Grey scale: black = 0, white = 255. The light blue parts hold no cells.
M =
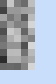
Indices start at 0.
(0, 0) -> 98
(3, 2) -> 129
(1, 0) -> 66
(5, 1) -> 174
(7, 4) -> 185
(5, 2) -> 195
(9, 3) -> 131
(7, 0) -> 88
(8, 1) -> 171
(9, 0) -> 103
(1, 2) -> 152
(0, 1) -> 198
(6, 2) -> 148

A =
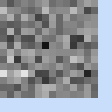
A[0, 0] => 125
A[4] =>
[93, 176, 88, 158, 152, 107, 153, 130, 103, 125, 129, 154, 163, 157]
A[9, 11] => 81
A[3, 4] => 110
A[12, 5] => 157
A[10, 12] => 35
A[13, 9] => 137
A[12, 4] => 107
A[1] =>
[189, 140, 135, 117, 102, 118, 183, 133, 140, 139, 184, 143, 72, 102]
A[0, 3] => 131
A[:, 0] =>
[125, 189, 137, 105, 93, 99, 158, 128, 101, 134, 224, 128, 102, 133]
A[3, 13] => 143
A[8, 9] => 122
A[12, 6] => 177
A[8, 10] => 191
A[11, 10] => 81
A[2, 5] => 68
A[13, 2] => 141
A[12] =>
[102, 104, 83, 135, 107, 157, 177, 173, 139, 126, 160, 116, 153, 99]
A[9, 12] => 150
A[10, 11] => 141
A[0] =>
[125, 87, 115, 131, 119, 139, 154, 110, 122, 115, 94, 136, 160, 146]
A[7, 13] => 150
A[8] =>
[101, 195, 56, 142, 155, 75, 159, 144, 89, 122, 191, 167, 122, 161]
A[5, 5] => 151
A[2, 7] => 159
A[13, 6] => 171
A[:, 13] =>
[146, 102, 142, 143, 157, 126, 102, 150, 161, 132, 101, 117, 99, 106]
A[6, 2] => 171
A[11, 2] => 165
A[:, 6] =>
[154, 183, 95, 83, 153, 117, 19, 146, 159, 139, 72, 56, 177, 171]
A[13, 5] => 155

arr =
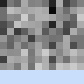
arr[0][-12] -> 33
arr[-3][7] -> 155
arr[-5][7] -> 114
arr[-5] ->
[151, 103, 126, 145, 64, 133, 127, 114, 116, 170, 118, 117]
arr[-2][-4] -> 150
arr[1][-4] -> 145
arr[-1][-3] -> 186
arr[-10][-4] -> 171
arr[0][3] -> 169
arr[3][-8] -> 165
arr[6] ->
[126, 99, 150, 111, 134, 164, 129, 69, 145, 168, 77, 117]
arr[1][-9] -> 162
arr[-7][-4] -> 154
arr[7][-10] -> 143
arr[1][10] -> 154
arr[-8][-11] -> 139
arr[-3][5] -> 169
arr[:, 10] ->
[100, 154, 102, 94, 172, 118, 77, 190, 166, 202]
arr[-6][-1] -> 133
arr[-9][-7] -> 176
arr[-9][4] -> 170
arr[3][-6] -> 122
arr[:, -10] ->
[102, 175, 133, 193, 59, 126, 150, 143, 162, 123]
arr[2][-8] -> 142
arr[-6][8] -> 108
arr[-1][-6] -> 177
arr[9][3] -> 180
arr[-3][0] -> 150
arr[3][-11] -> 105
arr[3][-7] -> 160
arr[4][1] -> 165
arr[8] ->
[64, 171, 162, 168, 125, 150, 174, 74, 150, 114, 166, 152]
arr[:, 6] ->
[115, 168, 177, 122, 90, 127, 129, 203, 174, 177]

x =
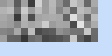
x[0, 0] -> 153
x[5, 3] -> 54
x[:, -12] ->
[91, 112, 57, 135, 168, 97]
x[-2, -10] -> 189
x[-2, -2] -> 199
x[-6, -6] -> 146
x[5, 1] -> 99
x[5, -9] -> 115
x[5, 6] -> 70
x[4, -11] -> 95
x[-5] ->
[179, 188, 112, 203, 155, 188, 158, 180, 134, 165, 102, 188, 175, 149]
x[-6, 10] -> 198
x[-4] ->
[168, 158, 57, 180, 77, 164, 169, 172, 168, 99, 222, 171, 103, 187]
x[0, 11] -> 176
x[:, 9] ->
[107, 165, 99, 164, 133, 97]
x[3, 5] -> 173
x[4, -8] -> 87
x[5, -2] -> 66
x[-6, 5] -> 209
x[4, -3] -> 114
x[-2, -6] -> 145
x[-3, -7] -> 156
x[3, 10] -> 75

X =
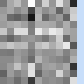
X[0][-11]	119
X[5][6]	120
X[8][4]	108
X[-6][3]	187
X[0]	[119, 168, 189, 150, 252, 132, 207, 150, 224, 163, 40]
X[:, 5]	[132, 171, 182, 171, 235, 140, 188, 158, 181, 128, 102, 163]
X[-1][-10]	136
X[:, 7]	[150, 160, 136, 167, 234, 153, 173, 148, 142, 163, 140, 144]
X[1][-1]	201
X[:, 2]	[189, 139, 96, 176, 220, 128, 183, 154, 159, 194, 132, 109]
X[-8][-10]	141
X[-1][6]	137
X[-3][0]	137
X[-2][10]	100
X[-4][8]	134
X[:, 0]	[119, 153, 162, 156, 198, 125, 179, 124, 139, 137, 99, 125]
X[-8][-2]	172
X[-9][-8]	161
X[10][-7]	225
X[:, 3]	[150, 156, 116, 161, 221, 149, 187, 145, 139, 160, 150, 135]
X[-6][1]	199
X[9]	[137, 156, 194, 160, 220, 128, 158, 163, 150, 168, 52]
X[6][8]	198

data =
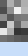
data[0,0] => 96
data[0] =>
[96, 175, 129, 175]
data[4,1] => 172
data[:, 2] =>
[129, 241, 119, 103, 52, 91]

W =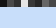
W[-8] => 18
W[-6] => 49
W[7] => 71
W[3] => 229

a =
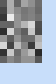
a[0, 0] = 91
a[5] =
[151, 94, 146, 107, 109, 175]
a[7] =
[51, 201, 108, 154, 188, 42]
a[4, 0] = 47
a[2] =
[55, 235, 147, 122, 130, 114]
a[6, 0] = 214
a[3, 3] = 182
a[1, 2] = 137
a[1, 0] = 71
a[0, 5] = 109
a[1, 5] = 105
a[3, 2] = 148
